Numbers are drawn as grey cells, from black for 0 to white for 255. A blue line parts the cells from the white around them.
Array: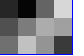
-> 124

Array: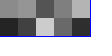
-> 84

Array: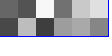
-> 113

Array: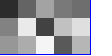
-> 66

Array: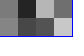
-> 36

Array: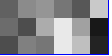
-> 233
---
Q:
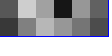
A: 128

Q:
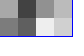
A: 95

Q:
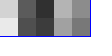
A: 79

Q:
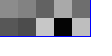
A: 76

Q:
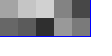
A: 91

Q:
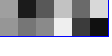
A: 118
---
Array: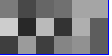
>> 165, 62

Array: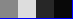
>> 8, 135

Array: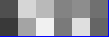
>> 112, 57

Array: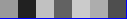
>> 78, 154

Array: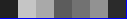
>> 43, 33

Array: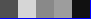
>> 17, 80

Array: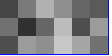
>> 90, 78

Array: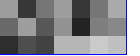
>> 170, 46

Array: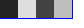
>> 190, 35

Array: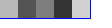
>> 209, 185
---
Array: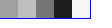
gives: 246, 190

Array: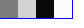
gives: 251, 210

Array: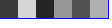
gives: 213, 175

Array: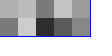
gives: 204, 195

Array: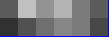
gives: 192, 180

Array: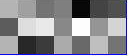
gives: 253, 233

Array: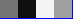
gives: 244, 160

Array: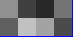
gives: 193, 163

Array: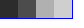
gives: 207, 176
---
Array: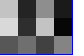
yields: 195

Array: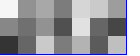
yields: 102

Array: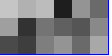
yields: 85

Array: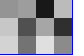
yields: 166

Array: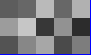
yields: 146

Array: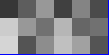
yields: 102

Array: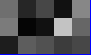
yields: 195

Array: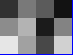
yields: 27

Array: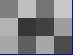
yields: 65

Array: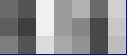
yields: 72
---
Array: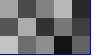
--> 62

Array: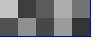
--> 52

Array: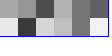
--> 242

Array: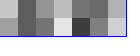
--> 208

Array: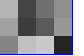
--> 151

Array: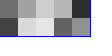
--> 144

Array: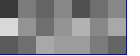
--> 168
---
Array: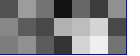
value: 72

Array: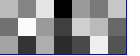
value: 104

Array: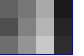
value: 37

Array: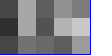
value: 200

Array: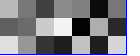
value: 41

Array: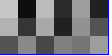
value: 83

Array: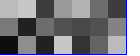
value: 131

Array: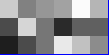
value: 96

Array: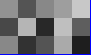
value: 94

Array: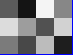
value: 210
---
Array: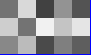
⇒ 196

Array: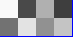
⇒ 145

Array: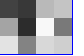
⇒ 248

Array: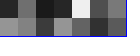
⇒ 49

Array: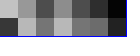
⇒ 108

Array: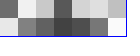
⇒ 119

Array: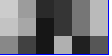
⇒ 118
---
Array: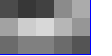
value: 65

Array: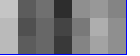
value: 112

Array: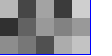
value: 163

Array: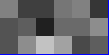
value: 63

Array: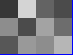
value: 99

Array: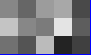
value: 156

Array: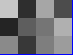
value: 166

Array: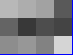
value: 162

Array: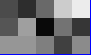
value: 105

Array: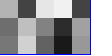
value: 230
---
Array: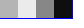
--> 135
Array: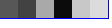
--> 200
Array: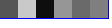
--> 106
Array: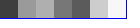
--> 205
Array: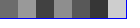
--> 54
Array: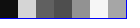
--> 246
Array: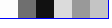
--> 153
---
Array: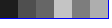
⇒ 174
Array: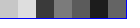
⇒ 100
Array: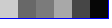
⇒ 6
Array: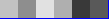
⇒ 89
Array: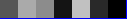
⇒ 0
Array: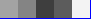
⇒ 243
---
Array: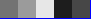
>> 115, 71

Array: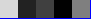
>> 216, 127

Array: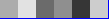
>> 172, 205

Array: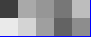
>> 61, 141

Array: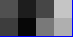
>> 80, 175

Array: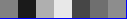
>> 129, 141

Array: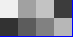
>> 240, 183

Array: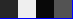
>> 39, 83
